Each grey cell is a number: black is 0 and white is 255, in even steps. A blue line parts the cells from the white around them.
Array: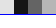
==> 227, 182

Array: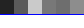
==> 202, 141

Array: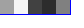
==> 245, 161

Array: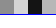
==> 213, 183

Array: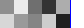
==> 235, 215

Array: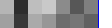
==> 201, 190
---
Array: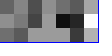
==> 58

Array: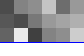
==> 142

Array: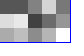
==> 181

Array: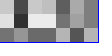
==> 85

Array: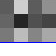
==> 133

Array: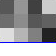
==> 128

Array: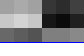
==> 127
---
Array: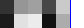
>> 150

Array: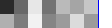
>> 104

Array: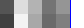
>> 221

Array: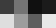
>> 116

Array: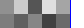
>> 204

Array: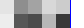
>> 142

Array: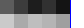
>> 60

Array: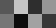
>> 196

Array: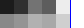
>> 48
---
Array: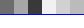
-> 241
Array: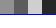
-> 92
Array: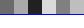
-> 218
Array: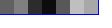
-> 88
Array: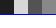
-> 215
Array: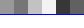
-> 243
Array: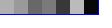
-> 56
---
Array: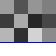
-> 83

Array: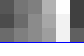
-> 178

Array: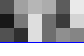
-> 172

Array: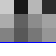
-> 23

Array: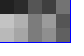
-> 85

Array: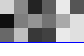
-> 94

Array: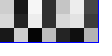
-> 197

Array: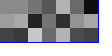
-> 179
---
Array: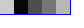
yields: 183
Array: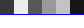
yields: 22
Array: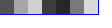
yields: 218
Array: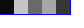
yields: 54
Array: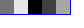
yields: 167
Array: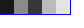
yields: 228
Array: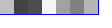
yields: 181
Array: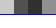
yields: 144
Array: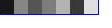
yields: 223
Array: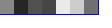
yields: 112
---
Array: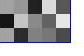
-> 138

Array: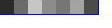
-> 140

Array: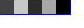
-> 44

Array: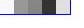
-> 133

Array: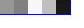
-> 247

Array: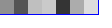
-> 202
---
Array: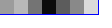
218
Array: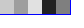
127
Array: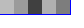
125
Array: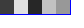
152
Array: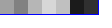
48
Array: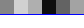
163
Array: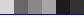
50
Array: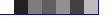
188
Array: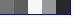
40
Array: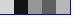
183
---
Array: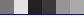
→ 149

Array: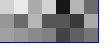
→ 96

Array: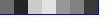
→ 129

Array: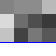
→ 120

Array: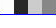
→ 204

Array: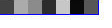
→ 10
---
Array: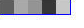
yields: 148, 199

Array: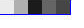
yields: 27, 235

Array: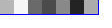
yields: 75, 246

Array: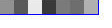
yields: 57, 234

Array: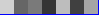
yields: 53, 209

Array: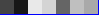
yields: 212, 233

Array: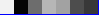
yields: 182, 242

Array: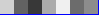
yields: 171, 240

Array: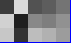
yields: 136, 219
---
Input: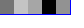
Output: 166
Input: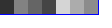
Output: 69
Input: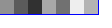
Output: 168
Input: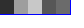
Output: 200
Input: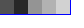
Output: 148
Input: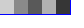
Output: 89
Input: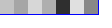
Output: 175
